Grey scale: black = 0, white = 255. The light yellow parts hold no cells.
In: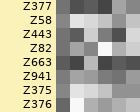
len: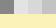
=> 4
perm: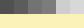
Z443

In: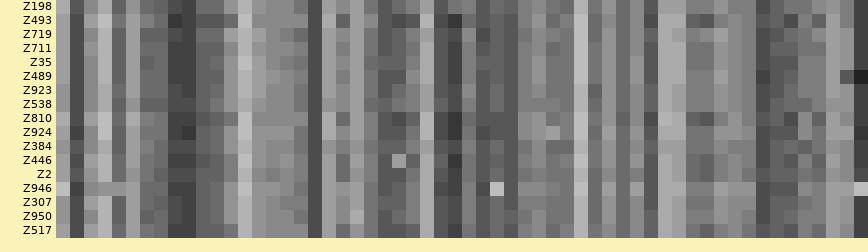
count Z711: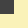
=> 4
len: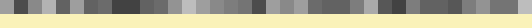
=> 38
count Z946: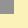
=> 8
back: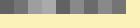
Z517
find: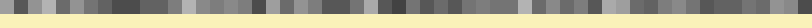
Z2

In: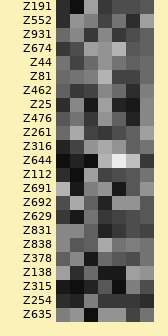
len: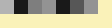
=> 7
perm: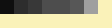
Z191
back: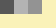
Z674
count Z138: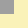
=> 2
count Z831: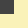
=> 1
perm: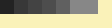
Z831

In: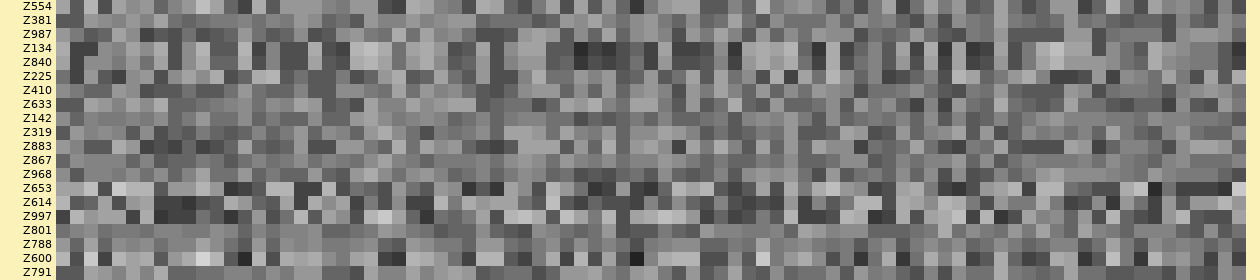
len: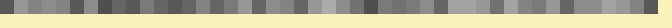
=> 47
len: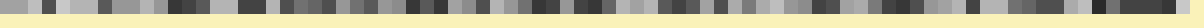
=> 85
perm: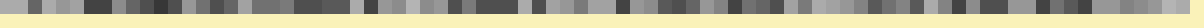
Z840
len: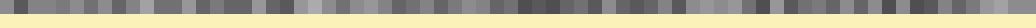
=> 74
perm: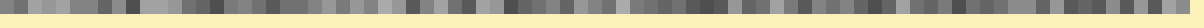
Z791
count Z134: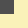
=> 10

